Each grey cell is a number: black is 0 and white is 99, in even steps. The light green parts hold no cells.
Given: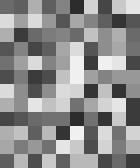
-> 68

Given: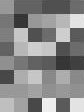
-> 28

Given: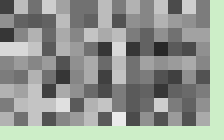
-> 69

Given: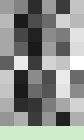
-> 76

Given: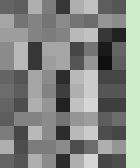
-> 48
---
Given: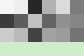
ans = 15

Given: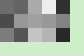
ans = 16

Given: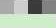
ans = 23

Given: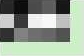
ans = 5

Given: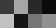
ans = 4

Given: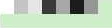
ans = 11

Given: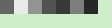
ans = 15
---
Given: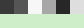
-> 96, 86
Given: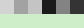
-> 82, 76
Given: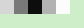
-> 98, 83
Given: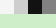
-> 95, 80
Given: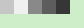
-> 93, 77
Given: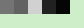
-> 81, 45
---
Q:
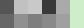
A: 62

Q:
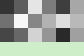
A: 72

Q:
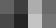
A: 45

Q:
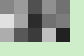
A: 48

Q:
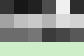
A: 82

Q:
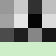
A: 85

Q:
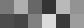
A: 61

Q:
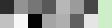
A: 89

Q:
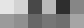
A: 64

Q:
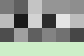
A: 73
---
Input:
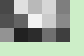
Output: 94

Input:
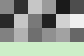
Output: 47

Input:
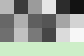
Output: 37

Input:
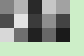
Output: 23

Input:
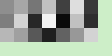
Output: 15

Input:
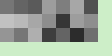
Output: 65

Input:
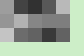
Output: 52

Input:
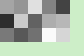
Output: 38

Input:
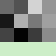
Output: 47
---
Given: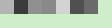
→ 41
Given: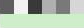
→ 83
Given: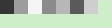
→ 80
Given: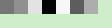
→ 67
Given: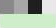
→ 90
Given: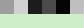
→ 74
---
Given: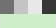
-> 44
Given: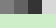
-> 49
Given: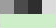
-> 61
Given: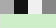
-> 66
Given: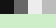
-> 7
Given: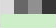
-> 85
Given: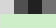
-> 83
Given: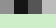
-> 56
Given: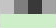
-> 76
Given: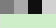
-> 48
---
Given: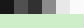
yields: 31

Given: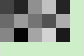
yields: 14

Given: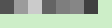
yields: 60

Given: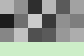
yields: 56

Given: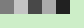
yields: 76

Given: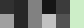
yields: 15
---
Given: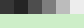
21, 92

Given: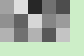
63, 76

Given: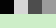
1, 60

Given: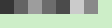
21, 53

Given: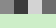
53, 42

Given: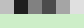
74, 87

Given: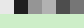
90, 46

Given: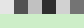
89, 45
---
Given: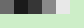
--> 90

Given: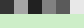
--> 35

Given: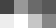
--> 92

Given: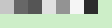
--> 57

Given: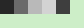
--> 24

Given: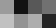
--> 75

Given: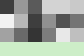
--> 82
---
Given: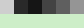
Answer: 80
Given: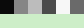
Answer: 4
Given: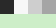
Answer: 16
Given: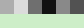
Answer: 67
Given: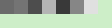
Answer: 41
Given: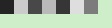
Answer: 14
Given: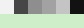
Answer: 94
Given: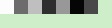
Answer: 98
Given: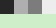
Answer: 15
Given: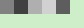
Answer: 50
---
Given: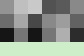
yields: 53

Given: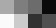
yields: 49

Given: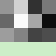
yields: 97

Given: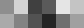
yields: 35

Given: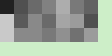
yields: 64

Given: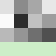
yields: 17

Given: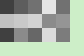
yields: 82

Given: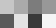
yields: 66

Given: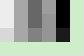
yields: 40
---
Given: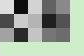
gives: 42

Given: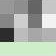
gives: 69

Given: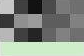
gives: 43

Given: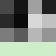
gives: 58

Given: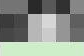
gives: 41

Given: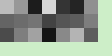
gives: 36

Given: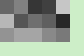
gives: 47
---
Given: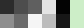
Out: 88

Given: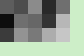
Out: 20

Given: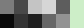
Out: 83

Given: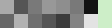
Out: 47

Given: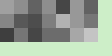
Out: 59

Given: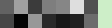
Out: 86

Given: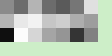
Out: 67
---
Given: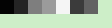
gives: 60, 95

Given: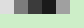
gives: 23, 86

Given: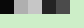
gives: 77, 77

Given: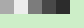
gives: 48, 92

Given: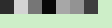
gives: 3, 82

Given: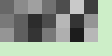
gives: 30, 78

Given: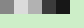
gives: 69, 85
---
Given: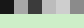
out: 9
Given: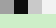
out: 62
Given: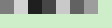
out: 48
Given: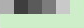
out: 68
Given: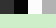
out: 19
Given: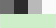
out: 43
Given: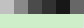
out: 75
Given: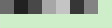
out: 41
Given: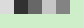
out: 85
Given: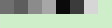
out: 43
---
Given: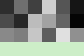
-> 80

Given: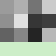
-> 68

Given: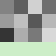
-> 37

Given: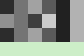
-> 35

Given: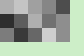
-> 62

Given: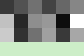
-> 26

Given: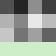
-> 14
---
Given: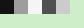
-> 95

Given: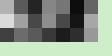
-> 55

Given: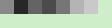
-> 29

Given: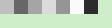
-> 85

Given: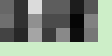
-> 29

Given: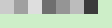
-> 43

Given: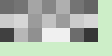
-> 75

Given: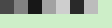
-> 63

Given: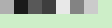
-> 24
